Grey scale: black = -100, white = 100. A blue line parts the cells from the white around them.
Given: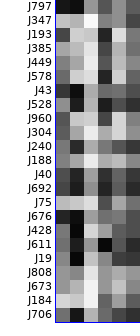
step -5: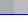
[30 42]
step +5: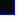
[-89]
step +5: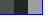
[-34 -67  29]

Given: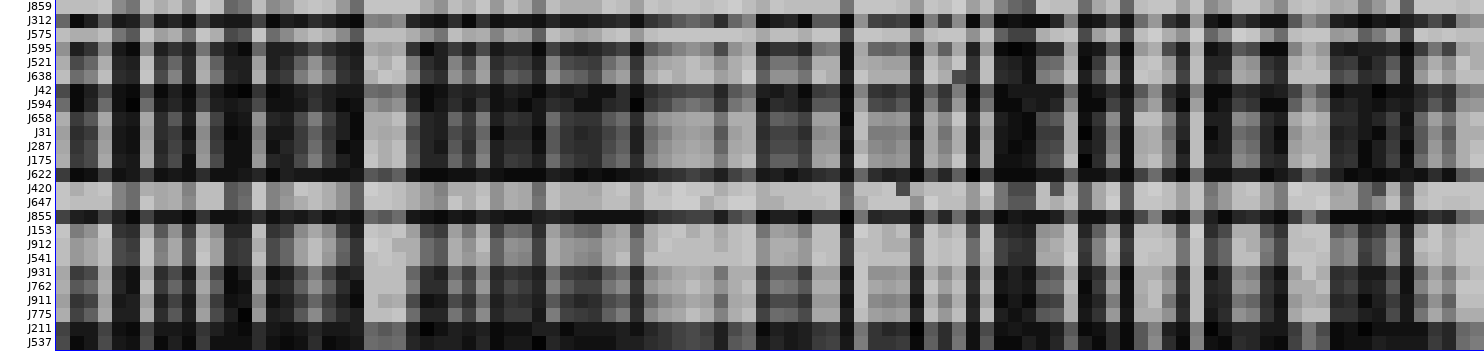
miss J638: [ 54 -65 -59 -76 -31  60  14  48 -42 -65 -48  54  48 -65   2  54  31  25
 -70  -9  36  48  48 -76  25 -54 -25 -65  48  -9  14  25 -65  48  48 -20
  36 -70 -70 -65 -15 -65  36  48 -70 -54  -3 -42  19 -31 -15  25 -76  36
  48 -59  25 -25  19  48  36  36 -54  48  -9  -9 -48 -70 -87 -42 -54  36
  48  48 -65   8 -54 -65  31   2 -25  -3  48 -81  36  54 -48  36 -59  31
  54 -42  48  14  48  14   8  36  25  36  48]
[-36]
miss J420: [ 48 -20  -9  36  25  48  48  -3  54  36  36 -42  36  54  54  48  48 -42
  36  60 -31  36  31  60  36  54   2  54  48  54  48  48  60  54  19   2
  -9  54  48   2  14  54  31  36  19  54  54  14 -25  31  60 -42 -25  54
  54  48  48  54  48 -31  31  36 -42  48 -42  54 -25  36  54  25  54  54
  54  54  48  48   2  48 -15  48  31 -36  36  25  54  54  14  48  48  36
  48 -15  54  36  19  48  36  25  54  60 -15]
[42]
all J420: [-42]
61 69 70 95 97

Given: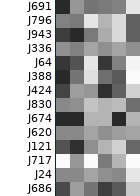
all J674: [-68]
1 2 5
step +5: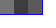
[ -4 -47 -25]
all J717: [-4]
4
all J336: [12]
1 4 6
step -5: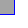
[24]
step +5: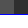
[-31 -58]

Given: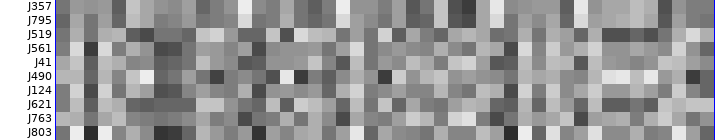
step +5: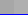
[36 42]
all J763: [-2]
7 9 12 16 24 28 31 42
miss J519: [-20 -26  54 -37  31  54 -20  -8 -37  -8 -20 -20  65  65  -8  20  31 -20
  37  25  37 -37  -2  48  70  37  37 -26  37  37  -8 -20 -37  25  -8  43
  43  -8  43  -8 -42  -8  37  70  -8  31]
[-14]
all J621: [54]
11 12 24 44 46 47
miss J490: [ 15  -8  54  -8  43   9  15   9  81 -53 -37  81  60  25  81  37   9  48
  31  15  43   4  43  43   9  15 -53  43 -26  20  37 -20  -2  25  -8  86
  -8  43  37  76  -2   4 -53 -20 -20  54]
[-48]
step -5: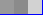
[15  4 60]

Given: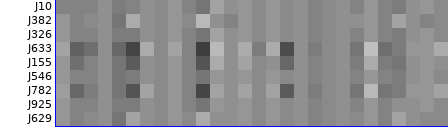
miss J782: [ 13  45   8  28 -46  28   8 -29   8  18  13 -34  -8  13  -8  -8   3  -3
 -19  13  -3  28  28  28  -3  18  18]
[23]
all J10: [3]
1 2 3 6 10 19 22 24
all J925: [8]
8 15 17 20 28
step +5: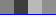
[  8 -47  50  18]

